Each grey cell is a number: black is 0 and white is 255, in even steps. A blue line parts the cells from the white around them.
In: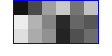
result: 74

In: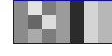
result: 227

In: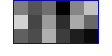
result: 84

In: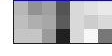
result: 146

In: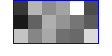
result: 182

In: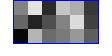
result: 227
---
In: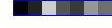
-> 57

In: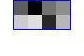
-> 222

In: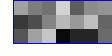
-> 37

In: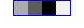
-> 92

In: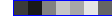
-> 167

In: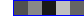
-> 24
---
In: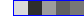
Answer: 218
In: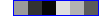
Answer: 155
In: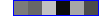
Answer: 123
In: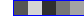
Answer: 85
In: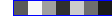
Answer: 90
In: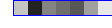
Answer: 197
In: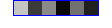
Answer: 197
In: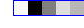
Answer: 249
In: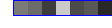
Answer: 122
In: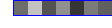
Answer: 109
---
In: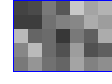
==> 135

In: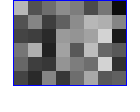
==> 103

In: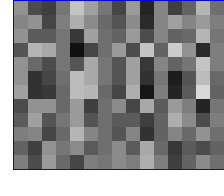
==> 99

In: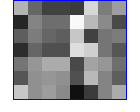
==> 86

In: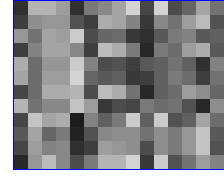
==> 70

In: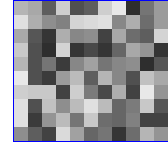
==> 224

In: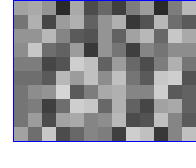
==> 117

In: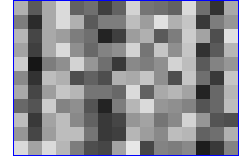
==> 150
